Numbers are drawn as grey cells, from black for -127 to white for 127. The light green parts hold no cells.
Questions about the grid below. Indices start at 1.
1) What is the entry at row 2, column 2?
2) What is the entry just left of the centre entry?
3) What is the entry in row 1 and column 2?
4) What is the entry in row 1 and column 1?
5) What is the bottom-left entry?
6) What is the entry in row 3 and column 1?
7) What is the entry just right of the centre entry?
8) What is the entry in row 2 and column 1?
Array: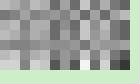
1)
3
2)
-19
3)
46
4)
58
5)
82
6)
46
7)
-7
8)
-7

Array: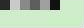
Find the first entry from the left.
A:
-86
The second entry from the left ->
74
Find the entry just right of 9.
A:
-33

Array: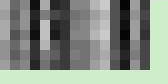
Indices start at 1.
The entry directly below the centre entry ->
-13
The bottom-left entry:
30
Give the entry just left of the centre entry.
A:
-77
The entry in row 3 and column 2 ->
-22
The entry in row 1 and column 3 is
6
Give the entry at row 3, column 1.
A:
42
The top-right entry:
-68
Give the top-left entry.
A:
42
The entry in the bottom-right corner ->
-56
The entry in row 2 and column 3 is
18
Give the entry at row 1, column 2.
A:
-22
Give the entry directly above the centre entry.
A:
-3
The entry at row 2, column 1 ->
30
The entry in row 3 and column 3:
18

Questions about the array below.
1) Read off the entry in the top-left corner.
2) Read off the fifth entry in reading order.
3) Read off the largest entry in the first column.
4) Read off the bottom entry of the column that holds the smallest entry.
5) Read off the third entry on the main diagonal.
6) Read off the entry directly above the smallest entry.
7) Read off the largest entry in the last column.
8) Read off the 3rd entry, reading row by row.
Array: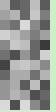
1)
52
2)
-36
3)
89
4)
-36
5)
89
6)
33
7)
80
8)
-24

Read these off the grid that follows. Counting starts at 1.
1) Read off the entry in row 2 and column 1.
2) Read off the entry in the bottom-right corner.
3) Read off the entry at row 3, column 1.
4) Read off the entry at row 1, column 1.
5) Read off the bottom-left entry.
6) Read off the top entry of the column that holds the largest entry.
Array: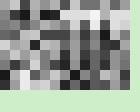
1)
6
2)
-37
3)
-4
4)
38
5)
-78
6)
-13

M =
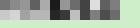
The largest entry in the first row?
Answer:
93
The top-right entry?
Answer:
-1
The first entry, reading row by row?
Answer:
-10
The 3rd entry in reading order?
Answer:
22
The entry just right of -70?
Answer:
63
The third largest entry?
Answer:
73
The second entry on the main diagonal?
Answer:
84

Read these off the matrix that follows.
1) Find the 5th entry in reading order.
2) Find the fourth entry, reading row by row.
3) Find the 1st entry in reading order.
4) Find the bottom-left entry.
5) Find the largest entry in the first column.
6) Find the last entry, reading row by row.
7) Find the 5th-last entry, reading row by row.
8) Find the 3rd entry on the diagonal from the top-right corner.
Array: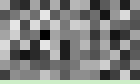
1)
-65
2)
36
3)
55
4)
-65
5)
90
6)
-75
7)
2
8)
-17

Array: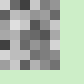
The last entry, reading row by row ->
-13
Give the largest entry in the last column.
84
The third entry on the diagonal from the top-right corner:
-42
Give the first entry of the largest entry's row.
30
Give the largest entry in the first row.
84
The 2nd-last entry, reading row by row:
11
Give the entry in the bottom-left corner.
30
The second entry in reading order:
-22
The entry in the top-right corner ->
21
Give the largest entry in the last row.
72

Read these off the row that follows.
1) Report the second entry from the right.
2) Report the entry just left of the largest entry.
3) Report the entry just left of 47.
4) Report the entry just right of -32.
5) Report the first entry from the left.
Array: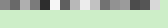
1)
-42
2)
-82
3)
-22
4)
56
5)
6

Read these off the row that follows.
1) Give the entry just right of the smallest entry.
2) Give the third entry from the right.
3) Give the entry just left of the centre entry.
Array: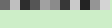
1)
21
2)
-92
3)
33

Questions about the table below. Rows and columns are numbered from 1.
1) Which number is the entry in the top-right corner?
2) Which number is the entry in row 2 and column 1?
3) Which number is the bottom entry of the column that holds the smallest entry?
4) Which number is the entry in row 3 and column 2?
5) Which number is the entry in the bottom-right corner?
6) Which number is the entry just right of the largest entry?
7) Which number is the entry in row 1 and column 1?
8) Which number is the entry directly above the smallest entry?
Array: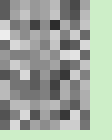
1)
35
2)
-35
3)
35
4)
-11
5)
-11
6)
46
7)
-35
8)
68

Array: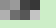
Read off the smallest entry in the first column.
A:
14
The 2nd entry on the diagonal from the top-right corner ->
-40
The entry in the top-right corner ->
-72

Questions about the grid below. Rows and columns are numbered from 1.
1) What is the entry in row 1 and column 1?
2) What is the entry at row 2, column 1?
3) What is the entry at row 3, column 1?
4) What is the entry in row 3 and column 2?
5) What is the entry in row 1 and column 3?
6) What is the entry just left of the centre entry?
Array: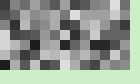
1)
-68
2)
-49
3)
2
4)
-78
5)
-17
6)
-17

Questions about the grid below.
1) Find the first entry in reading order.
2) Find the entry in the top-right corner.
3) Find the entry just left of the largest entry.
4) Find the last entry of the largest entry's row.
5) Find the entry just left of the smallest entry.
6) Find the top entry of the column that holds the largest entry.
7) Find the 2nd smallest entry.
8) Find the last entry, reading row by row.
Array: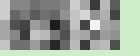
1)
77
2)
-36
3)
-59
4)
28
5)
6
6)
-69
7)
-88
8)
-47
